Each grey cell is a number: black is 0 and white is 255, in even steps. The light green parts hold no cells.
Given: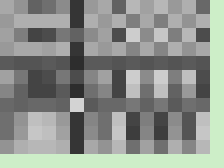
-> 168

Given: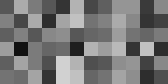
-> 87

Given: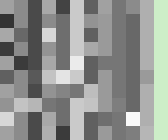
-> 161

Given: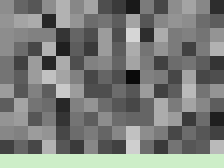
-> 141

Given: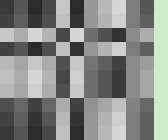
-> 58

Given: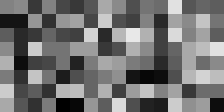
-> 130

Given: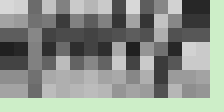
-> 216

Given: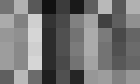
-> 115

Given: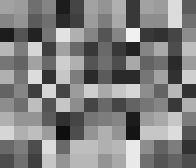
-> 162
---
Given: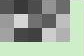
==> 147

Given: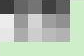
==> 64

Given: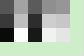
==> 143

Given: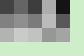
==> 172

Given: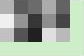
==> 171

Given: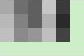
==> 197
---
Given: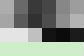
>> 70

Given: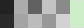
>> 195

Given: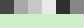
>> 233

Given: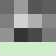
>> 94

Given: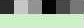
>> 6

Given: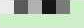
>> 23

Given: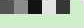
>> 227

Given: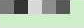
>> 142

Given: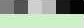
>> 184
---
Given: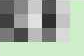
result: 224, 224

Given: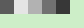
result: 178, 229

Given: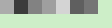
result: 159, 212

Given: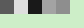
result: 25, 222

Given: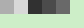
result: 49, 216

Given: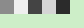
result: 68, 239

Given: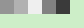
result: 239, 239

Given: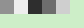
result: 46, 238

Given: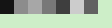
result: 120, 204
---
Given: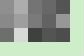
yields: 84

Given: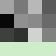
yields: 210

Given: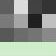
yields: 116

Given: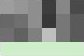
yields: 119

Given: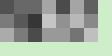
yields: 116

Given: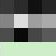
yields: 70

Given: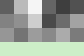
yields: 171

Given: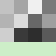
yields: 45
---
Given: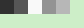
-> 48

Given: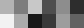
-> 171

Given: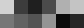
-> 98

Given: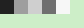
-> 33

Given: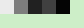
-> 235

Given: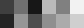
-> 150

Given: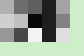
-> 151

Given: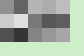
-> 80
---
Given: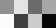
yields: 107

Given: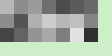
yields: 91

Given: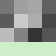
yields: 166

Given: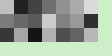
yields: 171

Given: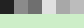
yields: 168

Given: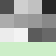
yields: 193

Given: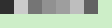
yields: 190

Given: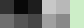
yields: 199
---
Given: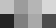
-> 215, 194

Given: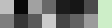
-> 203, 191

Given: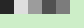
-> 222, 156

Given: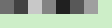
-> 200, 159

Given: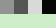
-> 217, 147

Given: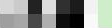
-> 249, 242
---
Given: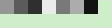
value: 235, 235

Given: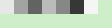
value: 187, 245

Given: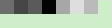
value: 3, 222

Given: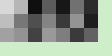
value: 132, 216

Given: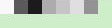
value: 172, 248

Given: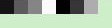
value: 250, 250

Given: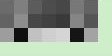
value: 65, 213

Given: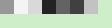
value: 35, 244
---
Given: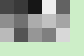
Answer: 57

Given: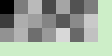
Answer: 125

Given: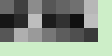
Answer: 64

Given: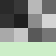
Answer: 56

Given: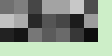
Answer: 127

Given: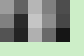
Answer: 98
